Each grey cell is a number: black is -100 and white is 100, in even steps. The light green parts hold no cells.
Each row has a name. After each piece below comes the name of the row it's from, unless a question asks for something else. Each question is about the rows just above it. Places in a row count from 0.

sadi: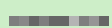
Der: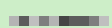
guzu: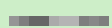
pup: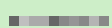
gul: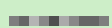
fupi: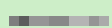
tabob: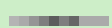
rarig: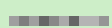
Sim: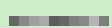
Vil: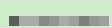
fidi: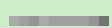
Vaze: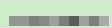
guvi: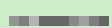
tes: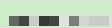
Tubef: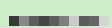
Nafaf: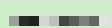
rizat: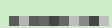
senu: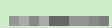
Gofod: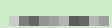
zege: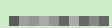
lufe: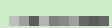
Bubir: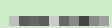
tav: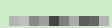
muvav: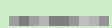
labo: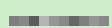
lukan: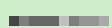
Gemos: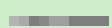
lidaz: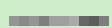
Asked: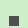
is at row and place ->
gul, 4
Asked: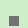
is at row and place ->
fidi, 9

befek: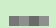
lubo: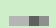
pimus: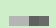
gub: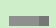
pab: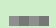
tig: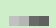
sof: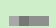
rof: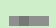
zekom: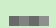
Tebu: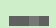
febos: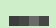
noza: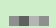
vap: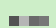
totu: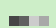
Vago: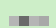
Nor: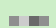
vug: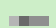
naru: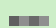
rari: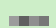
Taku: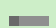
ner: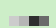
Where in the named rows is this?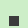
febos, 0
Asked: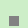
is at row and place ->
zekom, 1
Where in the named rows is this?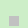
tig, 0
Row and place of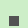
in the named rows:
vap, 0
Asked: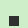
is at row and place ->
ner, 2
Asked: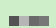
vap
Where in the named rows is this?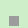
rari, 0

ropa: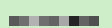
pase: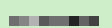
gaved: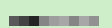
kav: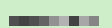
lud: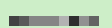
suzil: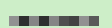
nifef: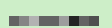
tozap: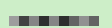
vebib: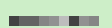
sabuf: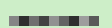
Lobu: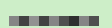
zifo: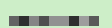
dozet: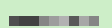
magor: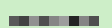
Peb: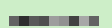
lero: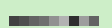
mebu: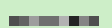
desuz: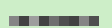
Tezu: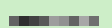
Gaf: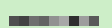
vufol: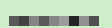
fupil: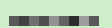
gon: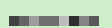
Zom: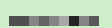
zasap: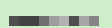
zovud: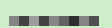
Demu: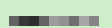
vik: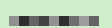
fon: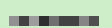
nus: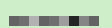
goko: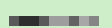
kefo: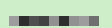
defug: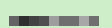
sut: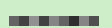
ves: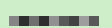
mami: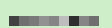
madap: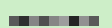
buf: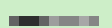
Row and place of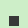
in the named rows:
Demu, 1
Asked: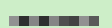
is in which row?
suzil
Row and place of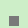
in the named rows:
mami, 2

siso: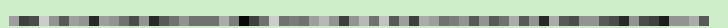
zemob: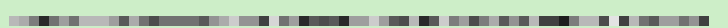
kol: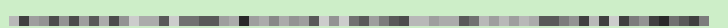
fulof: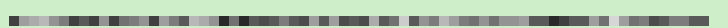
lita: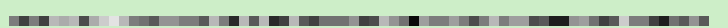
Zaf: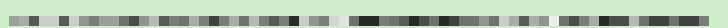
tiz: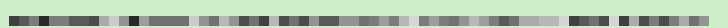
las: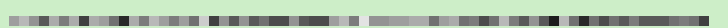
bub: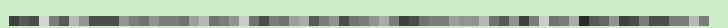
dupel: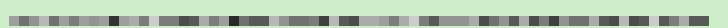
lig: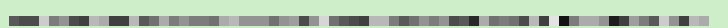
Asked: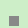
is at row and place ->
kol, 26
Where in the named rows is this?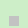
siso, 37
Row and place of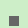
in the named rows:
bub, 59
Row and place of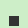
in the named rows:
dupel, 10

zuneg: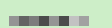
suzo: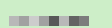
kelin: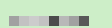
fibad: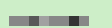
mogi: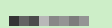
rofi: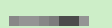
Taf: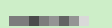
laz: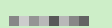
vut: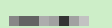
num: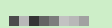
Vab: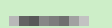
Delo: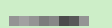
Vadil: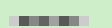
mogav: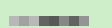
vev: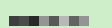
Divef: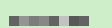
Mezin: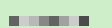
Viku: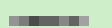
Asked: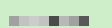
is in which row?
kelin
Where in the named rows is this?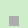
vut, 3
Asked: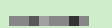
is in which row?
fibad
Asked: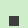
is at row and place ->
vev, 0
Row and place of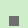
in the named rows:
Vab, 5

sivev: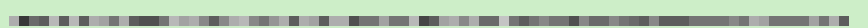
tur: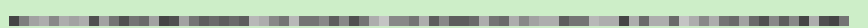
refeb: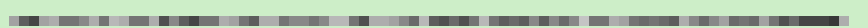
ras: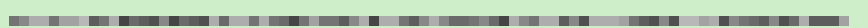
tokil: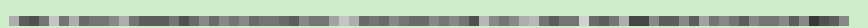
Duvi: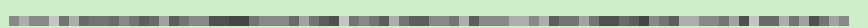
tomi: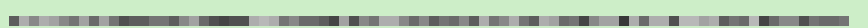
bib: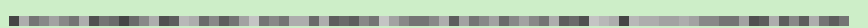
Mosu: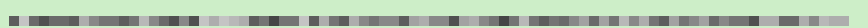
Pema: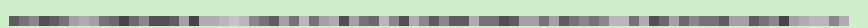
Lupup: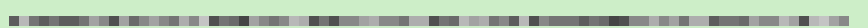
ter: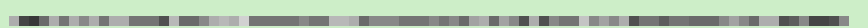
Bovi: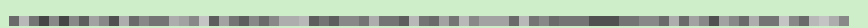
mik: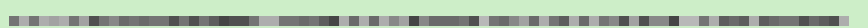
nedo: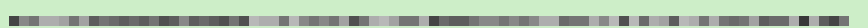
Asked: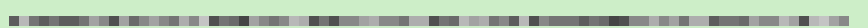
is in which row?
Lupup
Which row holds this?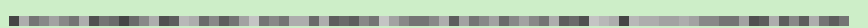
bib
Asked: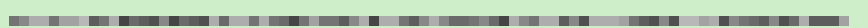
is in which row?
ras
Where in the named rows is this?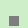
tur, 1
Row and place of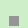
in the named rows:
sivev, 26

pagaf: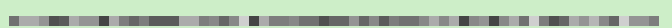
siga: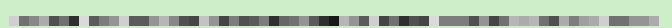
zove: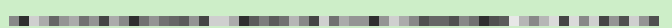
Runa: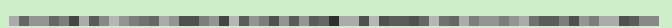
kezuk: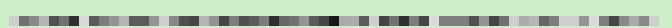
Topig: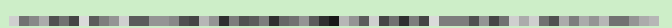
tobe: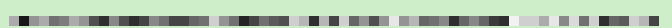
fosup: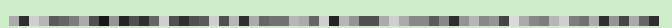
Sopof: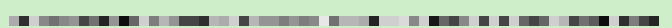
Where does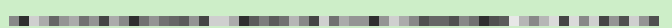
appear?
zove
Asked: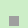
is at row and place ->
siga, 57
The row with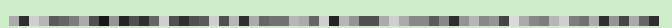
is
fosup
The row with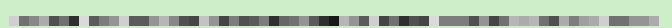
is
siga
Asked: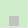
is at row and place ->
siga, 19
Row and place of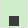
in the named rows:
tobe, 48

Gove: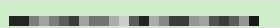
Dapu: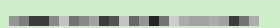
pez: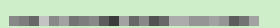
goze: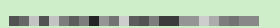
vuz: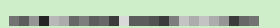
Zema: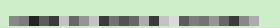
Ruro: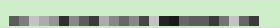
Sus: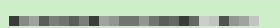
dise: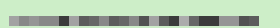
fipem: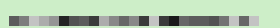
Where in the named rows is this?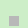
vuz, 4
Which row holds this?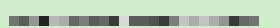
vuz
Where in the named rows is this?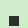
Ruro, 5
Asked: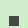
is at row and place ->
Ruro, 13

